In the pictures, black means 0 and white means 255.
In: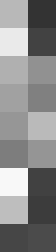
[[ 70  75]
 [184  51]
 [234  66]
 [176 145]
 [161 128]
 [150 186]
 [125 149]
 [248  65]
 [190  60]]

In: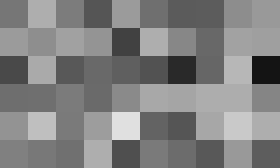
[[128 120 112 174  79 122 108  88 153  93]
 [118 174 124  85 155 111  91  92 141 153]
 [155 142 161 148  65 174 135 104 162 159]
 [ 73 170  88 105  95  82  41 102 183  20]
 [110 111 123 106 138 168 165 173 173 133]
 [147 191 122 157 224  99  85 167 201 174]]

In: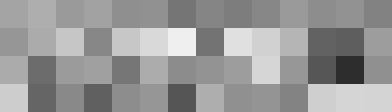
[[205 101 137  96 141 150  85 174 144 148 131 207 213 212]
 [164 174 154 162 143 145 117 133 125 135 154 141 146 130]
 [150 171 198 135 199 217 239 115 224 209 181  98  94 157]
 [171 108 155 160 118 172 140 147 157 214 151  86  45 144]]

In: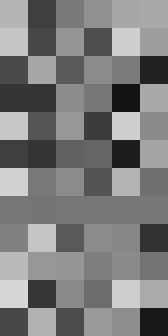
[[ 72 177  75 153 142  23]
 [181  63 122 145 167 169]
 [197  71 150  78 207 157]
 [ 74 167  89 139 123  34]
 [ 53  53 141 119  20 169]
 [200  85 151  60 206 138]
 [ 63  53  97 102  29 164]
 [209 120 139  84 179 112]
 [118 117 118 118 118 118]
 [129 196  89 139 135  50]
 [186 151 150 126 138 115]
 [214  54 137 108 206 170]]

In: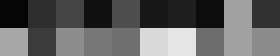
[[167  59 141 119 111 217 229 109 161 139]
 [  5  46  68  17  78  24  31  12 161  49]]

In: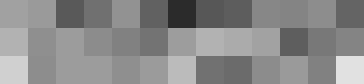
[[208 141 156 156 143 155 187 113 107 140 154 129 225]
 [161 154  89 112 146  97  43  87  93 135 132 141 100]
 [178 143 156 140 129 115 157 178 171 162  94 120 132]]

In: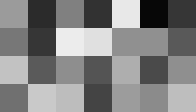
[[112 201 189  68 156 139 190]
 [155  43 128  50 232   7  54]
 [119  54 236 224 144 144  89]
 [194  90 142  84 174  74 143]]

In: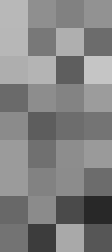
[[115  60 169  86]
 [184 143 129 146]
 [183 120 175 108]
 [174 180  94 197]
 [106 141 131 156]
 [139  93 109 116]
 [155 112 141 154]
 [155 130 140 108]
 [104 139  74  40]]

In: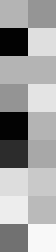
[[113 248]
 [180 149]
 [  2 223]
 [180 180]
 [148 228]
 [  3 180]
 [ 44 168]
 [221 201]
 [237 186]]
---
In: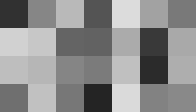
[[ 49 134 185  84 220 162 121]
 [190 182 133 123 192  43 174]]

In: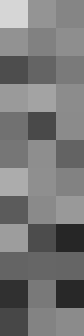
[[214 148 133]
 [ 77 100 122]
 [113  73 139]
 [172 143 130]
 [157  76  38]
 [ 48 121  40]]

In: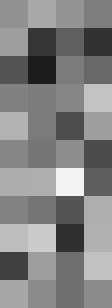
[[145 169 148 126]
 [ 83  28 124 104]
 [178 123  76 158]
 [173 174 243  95]
 [189 203  47 177]
 [167 138 112 138]]

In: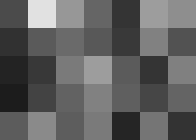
[[ 75 225 151 101  52 157 142]
 [ 35  56 122 157  91  52 128]
 [ 92 138  93 122  37 117  51]]

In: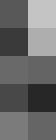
[[ 88 196]
 [105 100]
 [123 101]]

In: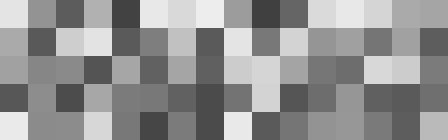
[[228 147  92 177  66 232 217 237 156  64 101 218 232 213 170 165]
 [161 134 138  84 166  97 165  96 204 213 164 118 109 216 204 123]
 [234 139 140 215 120  70 123  75 233  90 117 147 151 122  93 186]]

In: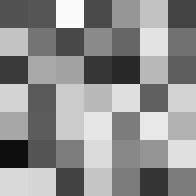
[[ 81  85 251  75 150 194  68]
 [ 58 169 163  54  40 184  94]
 [167  92 203 230 124 232 177]
 [217 214  66 197 124  53 124]]
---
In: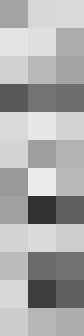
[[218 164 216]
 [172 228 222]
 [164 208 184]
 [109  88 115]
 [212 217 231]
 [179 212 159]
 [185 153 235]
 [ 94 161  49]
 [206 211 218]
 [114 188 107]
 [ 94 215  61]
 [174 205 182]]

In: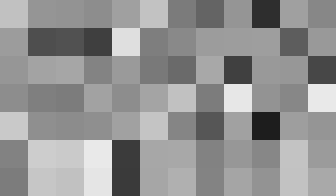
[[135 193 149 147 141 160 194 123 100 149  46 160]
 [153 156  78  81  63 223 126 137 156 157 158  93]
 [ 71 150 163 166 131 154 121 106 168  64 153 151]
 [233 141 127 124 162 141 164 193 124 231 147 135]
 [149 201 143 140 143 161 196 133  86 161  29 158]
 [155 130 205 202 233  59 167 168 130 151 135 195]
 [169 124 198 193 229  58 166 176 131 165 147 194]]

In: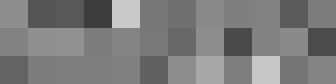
[[124 142  85  88  60 201 119 112 137 127 129  90]
 [ 75 130 143 145 125 132 120 104 141  74 130 138]
 [132  99 125 127 126 128  97 141 167 126 199 117]]

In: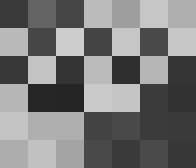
[[175  57  99  69 187 158 198]
 [199 185  70 205  68 198  73]
 [ 53  56 195  51 187  47 182]
 [ 50 182  38  37 201 197  59]
 [ 58 196 175 175  67  73  59]
 [ 55 173 193 164  73  58  74]]

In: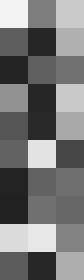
[[202 243 125]
 [176  94  38]
 [113  35  95]
 [201 145  38]
 [169  85  41]
 [ 70  98 227]
 [111  35  98]
 [103  33 112]
 [130 219 231]
 [174  92  39]]

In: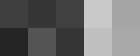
[[166  63  54  64 201]
 [169  37  84  53 192]]

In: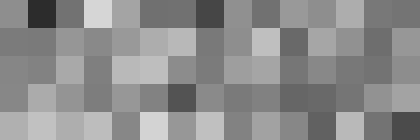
[[116 142  44 114 214 164 112 113  70 144 113 153 142 173 120]
 [151 123 122 150 137 153 173 184 121 142 191 105 166 145 110]
 [141 134 130 169 127 185 190 140 123 158 165 118 136 120 115]
 [163 135 171 148 125 151 130  83 138 122 129 102 105 117 146]
 [ 75 176 193 174 189 135 211 151 192 130 162 135  97 185 115]]
